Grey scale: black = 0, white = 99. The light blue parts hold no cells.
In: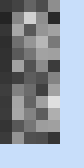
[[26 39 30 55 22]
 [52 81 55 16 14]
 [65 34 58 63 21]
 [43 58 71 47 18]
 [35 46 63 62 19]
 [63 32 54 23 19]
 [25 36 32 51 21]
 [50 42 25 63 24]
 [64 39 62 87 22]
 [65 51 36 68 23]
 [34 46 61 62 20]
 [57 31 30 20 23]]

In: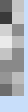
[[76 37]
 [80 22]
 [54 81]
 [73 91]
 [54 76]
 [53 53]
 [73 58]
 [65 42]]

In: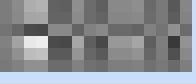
[[54 67 69 38 37 55 42 37 53 53 55 41 47 34 52 48]
 [53 64 65 39 39 54 42 39 52 52 53 42 47 36 51 48]
 [40 29 28 53 53 39 50 53 41 41 39 50 45 56 42 45]
 [63 90 92 29 28 65 37 28 59 59 64 37 49 22 57 50]
 [56 73 75 35 35 58 40 35 54 54 57 40 48 31 53 48]
 [50 56 56 42 42 50 44 42 49 49 50 44 47 41 49 47]]

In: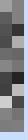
[[50 62]
 [50 36]
 [20 32]
 [68 29]
 [40 42]
 [46 52]
 [14 26]
 [73 25]
 [28 80]
 [45 51]
 [49 48]]

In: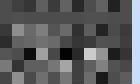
[[25 21 37 23 38 16 30 38 13 30 30]
 [31 30 30 30 30 30 31 31 30 30 30]
 [55 41 49 33 41 19 36 14 29 23 22]
 [38 40 44 41 28 21 23 32 31 24 17]
 [30  5 62 28  1 16 79 58 11 20 33]
 [20 37 37 46 64 25 37 50 32 28 47]
 [55 29 43 31 46 25 42 10 30 36 27]]

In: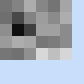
[[51 67 52 45 64 45]
 [28 51 61 54 67 43]
 [ 6 25 62 62 54 55]
 [67 65 46 48 54 60]
 [44 56 84 74 83 46]]
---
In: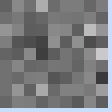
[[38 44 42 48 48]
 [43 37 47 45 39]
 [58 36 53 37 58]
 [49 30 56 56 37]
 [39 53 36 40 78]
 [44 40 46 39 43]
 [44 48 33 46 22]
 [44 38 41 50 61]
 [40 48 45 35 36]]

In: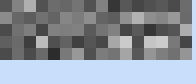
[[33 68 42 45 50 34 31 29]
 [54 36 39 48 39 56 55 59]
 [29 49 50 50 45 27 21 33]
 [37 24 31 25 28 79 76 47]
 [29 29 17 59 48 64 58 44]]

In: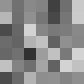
[[57 53 25 78]
 [71 56 28 79]
 [29 82 47 53]
 [42 69 38 52]
 [40 19 75 82]
 [75 43 38 75]
 [29 69 56 55]]

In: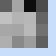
[[37  5]
 [75 71]
 [65 72]
 [68 61]]

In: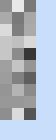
[[56 47]
 [66 65]
 [85 66]
 [77 84]
 [77 21]
 [62 58]
 [61 37]
 [58 54]
 [59 60]
 [55 33]]

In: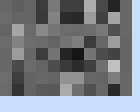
[[40 39 47 24 28 40]
 [41 39 51 16 26 40]
 [39 41 46 41 47 40]
 [41 42 39 49 40 39]
 [40 40 45  8 30 39]
 [40 41 30 17 44 39]
 [42 38 39 57 39 40]
 [41 38 34 43 40 40]]

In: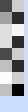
[[28]
 [63]
 [86]
 [86]
 [28]
 [74]
 [98]
 [74]]
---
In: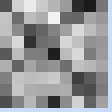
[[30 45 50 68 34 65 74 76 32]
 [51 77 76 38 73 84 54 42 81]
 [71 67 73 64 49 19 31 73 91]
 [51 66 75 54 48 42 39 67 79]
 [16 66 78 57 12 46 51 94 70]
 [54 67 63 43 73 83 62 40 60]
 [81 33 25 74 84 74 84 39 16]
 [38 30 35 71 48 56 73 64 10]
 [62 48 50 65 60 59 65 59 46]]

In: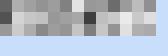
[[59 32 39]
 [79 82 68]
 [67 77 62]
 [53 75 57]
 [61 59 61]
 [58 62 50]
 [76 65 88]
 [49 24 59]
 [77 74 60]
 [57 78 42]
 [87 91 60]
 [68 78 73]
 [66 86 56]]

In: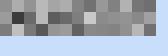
[[48 60 56]
 [74 23 67]
 [47 41 57]
 [34 72 72]
 [58 36 64]
 [60 41 67]
 [38 49 51]
 [53 78 44]
 [52 54 59]
 [51 56 50]
 [56 57 69]
 [71 53 46]
 [44 62 43]]

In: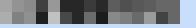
[[67 64]
 [50 57]
 [56 54]
 [12 25]
 [75 59]
 [28 15]
 [15 15]
 [42 23]
 [11 16]
 [53 36]
 [49 31]
 [41 34]
 [60 36]
 [26 40]
 [40 40]]

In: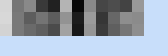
[[82 84 83]
 [47 47 46]
 [41 36 53]
 [37 45 22]
 [29 36 13]
 [63 57 70]
 [ 9 11  3]
 [58 60 53]
 [23 21 27]
 [37 40 30]
 [46 55 26]
 [55 54 59]]

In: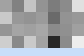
[[80 58 78 63]
 [53 64 59 50]
 [78 62 57 76]
 [63 65 60 57]
 [15 54 41 48]
 [54 56 57 54]
 [92 62 59 87]]
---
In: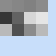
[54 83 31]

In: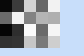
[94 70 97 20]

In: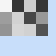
[21 27 83]

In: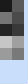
[35 46]

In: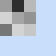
[72 64 46]

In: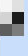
[87 82]

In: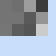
[23 35 36]
